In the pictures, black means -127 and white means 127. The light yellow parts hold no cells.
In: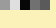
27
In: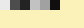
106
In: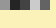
22
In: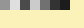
21
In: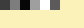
-67
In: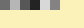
-18
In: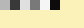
55
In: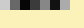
76
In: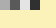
45
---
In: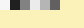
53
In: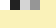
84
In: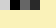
-25
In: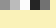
-90
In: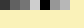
23
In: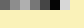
-122
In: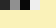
-119
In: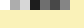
-55
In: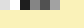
-46
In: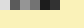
-99
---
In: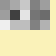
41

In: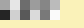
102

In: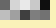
85

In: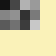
-57

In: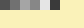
-14

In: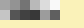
19
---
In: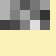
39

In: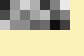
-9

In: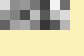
-51

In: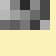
10

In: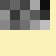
-5

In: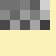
28

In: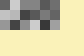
-59

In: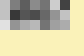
-42
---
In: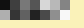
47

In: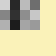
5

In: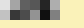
66

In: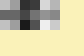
-24

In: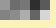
3

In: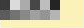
-35

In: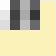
104

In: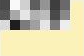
-42
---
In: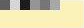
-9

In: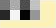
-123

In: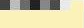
-51

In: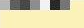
-86

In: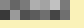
-58

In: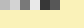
-72
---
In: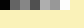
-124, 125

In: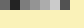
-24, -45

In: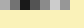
44, 23

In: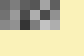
-22, 46

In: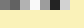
-8, 82

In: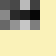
-43, -1
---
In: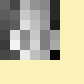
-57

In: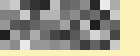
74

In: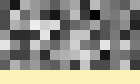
-105

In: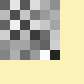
101

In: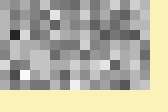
13

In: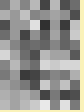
47

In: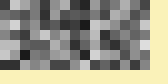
71

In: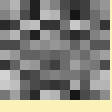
52
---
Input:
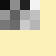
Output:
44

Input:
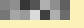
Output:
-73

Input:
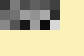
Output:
30

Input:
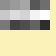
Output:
83

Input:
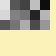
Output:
-10

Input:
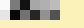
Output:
-109

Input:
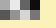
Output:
-28

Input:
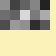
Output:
88

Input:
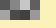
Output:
70

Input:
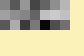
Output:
5
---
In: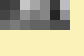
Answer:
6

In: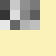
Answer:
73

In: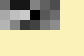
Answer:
3

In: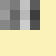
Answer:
-4

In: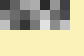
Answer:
-86

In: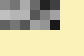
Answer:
-21

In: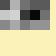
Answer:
-14

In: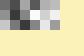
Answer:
-38

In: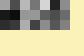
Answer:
85

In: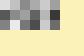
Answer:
43
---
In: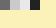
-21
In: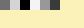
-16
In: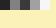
-91
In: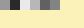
25
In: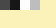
-55
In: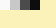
121
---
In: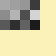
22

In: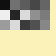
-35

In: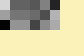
-29

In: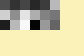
-58

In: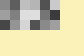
63

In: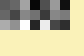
35

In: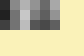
50
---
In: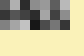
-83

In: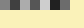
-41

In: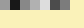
49

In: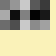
1

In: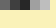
-88

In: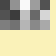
65

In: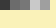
-8
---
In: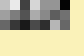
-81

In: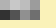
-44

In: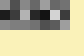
-47

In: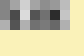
-5

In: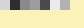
-52

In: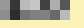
1

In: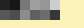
-31

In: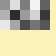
-51
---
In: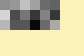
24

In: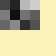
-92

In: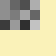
-25

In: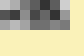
46

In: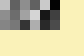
-30

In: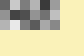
73
